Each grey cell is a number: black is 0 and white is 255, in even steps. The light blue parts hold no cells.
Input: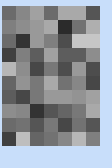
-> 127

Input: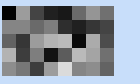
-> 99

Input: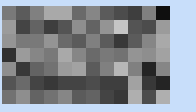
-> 175

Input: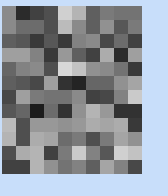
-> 72

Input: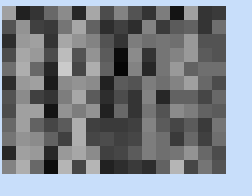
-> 83
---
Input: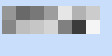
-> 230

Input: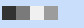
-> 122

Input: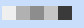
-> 141

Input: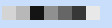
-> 102

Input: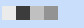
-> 60

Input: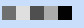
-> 79

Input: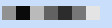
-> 44

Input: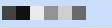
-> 147

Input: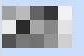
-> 99
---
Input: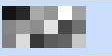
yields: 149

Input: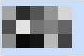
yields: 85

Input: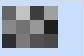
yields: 195

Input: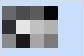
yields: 76

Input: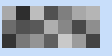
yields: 127

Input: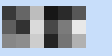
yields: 23

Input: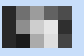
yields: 156

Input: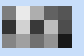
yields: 174

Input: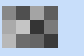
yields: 79

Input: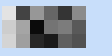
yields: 102
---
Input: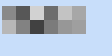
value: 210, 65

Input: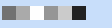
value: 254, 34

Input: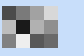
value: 238, 26

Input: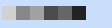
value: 209, 34

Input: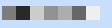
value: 239, 40

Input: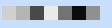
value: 234, 12

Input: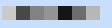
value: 202, 21

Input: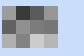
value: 204, 58

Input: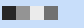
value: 235, 39

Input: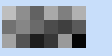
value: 190, 5
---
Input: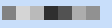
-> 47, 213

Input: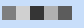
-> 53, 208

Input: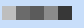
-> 91, 190

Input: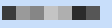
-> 196, 196

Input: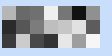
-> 190, 246

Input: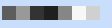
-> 31, 247

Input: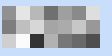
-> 165, 251
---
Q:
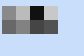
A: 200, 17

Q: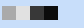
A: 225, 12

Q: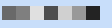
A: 224, 35

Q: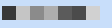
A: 209, 56

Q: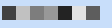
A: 226, 35

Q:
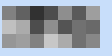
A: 199, 49

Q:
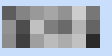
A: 205, 42
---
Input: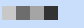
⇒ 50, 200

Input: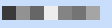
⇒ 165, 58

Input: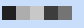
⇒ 116, 33

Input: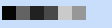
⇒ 151, 5

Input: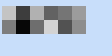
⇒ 156, 125

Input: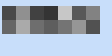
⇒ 130, 102

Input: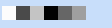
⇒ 159, 252

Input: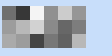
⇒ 150, 170

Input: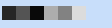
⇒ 220, 38
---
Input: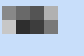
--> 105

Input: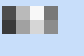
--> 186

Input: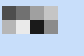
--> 113

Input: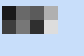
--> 105

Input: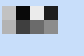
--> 9

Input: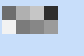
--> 176

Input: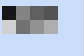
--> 132

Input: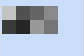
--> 80
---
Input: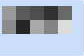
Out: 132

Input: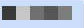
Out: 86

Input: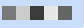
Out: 231

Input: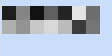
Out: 59

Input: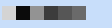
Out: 86

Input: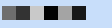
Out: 164

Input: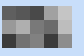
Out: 59

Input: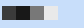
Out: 120

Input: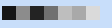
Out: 169

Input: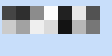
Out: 183
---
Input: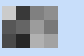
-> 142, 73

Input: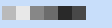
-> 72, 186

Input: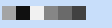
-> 65, 164

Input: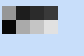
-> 57, 8

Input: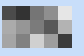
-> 230, 165

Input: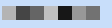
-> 114, 180

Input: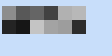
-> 184, 36

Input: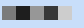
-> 205, 123
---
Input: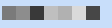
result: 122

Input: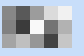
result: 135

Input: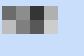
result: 108

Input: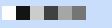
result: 254

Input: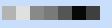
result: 179

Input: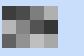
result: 61
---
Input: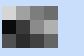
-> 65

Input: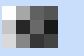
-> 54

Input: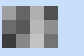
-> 195

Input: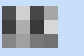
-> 120

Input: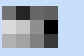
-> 128

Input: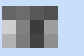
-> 67

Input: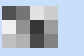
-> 73

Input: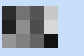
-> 100
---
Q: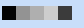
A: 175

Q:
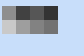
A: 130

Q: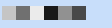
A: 235

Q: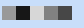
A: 215

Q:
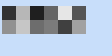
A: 109

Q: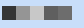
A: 200

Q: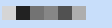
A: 115

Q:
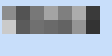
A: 112
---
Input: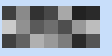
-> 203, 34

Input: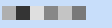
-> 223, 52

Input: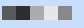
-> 231, 46

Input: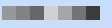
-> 209, 60

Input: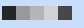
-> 210, 37

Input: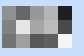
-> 245, 31

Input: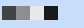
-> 233, 26

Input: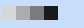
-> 215, 26

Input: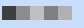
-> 192, 63
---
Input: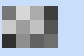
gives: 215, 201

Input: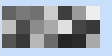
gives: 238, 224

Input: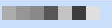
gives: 223, 195

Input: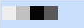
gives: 237, 193

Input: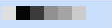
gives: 223, 203

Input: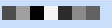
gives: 244, 160

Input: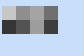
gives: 199, 164
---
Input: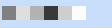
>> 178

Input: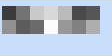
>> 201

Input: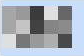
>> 59

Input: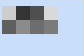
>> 79

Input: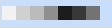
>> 187

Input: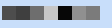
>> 110
